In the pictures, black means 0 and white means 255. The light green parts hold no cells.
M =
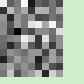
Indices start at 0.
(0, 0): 238
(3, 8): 115
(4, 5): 139
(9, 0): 133
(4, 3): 100
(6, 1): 41
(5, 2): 139
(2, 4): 151
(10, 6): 39
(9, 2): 118
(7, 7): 160
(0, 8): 77
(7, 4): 149
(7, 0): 91
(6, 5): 55
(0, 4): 26
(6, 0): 105
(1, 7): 113
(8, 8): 131
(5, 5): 53
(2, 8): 98
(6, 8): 144
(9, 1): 167
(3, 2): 155
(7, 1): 145
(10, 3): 136
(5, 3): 238
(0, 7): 117
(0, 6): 82
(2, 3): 120
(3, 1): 83
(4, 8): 220
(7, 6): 65

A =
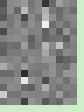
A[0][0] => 82
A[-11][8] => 93
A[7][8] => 108
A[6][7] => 139
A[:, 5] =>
[133, 136, 114, 129, 132, 127, 120, 131, 134, 124, 117, 134, 132, 129, 135]
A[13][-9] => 116
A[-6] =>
[171, 142, 129, 156, 128, 124, 123, 142, 119, 110, 147]
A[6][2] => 108
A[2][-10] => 120
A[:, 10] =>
[128, 110, 135, 131, 115, 134, 128, 130, 110, 147, 149, 138, 124, 124, 143]
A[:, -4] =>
[106, 121, 144, 110, 124, 110, 139, 127, 148, 142, 145, 129, 127, 120, 115]
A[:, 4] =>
[117, 124, 139, 143, 128, 96, 103, 132, 144, 128, 121, 144, 95, 132, 151]
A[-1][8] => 104
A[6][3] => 157
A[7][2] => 121
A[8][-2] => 101
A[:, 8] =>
[158, 106, 110, 129, 93, 114, 193, 108, 88, 119, 119, 135, 116, 155, 104]
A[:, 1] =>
[137, 140, 120, 119, 129, 136, 114, 122, 129, 142, 107, 131, 141, 117, 134]
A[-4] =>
[133, 131, 141, 231, 144, 134, 78, 129, 135, 112, 138]
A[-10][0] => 129
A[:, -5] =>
[53, 176, 184, 240, 97, 100, 182, 167, 150, 123, 136, 78, 174, 136, 88]
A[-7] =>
[133, 129, 138, 116, 144, 134, 150, 148, 88, 101, 110]

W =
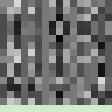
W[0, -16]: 138
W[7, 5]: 79
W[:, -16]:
[138, 119, 76, 76, 76, 76, 76, 105, 134, 76, 76, 135, 76, 76, 118]
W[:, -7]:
[174, 154, 116, 46, 40, 116, 105, 164, 166, 102, 102, 124, 78, 116, 166]
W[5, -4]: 165
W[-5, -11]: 69
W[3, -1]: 136
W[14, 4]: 191
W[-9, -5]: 79
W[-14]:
[119, 185, 169, 99, 196, 79, 120, 127, 61, 154, 120, 79, 108, 182, 67, 89]
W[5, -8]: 6
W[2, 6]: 120
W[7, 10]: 120
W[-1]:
[118, 201, 179, 99, 191, 79, 120, 141, 73, 166, 120, 79, 108, 171, 51, 89]
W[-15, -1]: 85
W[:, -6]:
[88, 120, 120, 120, 135, 120, 139, 120, 107, 135, 130, 90, 120, 120, 120]
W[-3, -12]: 30
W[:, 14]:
[125, 67, 88, 82, 82, 82, 19, 67, 138, 19, 17, 215, 168, 82, 51]
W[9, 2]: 60
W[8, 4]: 118
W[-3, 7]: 84
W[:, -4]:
[167, 108, 182, 62, 56, 165, 108, 108, 170, 108, 108, 108, 110, 185, 108]
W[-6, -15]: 168
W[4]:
[76, 101, 34, 122, 118, 98, 120, 38, 159, 40, 135, 53, 56, 113, 82, 140]
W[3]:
[76, 106, 30, 108, 118, 83, 120, 28, 147, 46, 120, 58, 62, 113, 82, 136]
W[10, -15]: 175
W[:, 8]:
[50, 61, 16, 147, 159, 6, 50, 69, 50, 47, 50, 178, 89, 15, 73]

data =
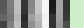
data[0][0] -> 88
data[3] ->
[67, 129, 191, 47, 145, 178, 243, 50, 151, 78]
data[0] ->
[88, 125, 191, 54, 134, 202, 246, 27, 165, 52]
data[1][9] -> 52
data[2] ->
[100, 117, 182, 41, 159, 186, 241, 50, 160, 57]
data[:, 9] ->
[52, 52, 57, 78]
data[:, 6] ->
[246, 246, 241, 243]

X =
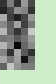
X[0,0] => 52
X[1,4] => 50
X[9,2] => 146
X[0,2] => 49
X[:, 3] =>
[153, 131, 69, 63, 97, 114, 102, 88, 19, 126]
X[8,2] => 157
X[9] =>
[99, 196, 146, 126, 124]
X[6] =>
[181, 134, 8, 102, 137]
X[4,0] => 183
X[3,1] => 95
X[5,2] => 89
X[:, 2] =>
[49, 144, 33, 162, 52, 89, 8, 167, 157, 146]
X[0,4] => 74
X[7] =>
[132, 49, 167, 88, 50]
